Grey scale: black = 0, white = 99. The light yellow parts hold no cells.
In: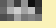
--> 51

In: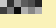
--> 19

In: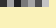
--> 64

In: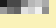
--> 28

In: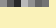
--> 34

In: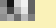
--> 8

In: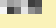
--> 61

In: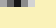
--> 39

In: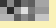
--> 53

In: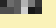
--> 42
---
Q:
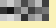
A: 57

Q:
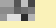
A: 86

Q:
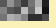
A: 18

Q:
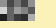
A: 23

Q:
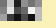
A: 29

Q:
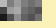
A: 38

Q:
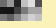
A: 70
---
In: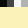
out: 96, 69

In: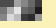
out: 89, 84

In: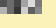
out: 85, 80

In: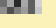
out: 82, 77

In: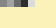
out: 85, 63

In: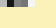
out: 95, 73

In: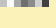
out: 97, 81
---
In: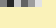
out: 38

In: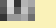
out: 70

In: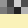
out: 30

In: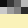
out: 72

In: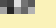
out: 45

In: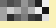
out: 58

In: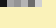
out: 70
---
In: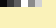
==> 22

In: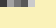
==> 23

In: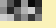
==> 74

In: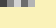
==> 26

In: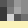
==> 54

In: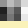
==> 96

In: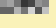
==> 69

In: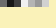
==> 24

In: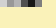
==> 59

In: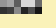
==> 24
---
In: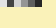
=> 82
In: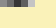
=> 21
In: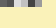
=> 86
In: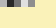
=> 45
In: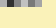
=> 52
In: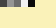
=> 42
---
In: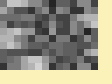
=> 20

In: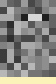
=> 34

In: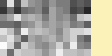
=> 75

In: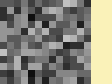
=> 35

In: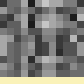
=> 42
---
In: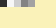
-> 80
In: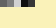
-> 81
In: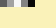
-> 96
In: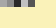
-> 16
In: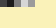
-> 49
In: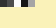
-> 98
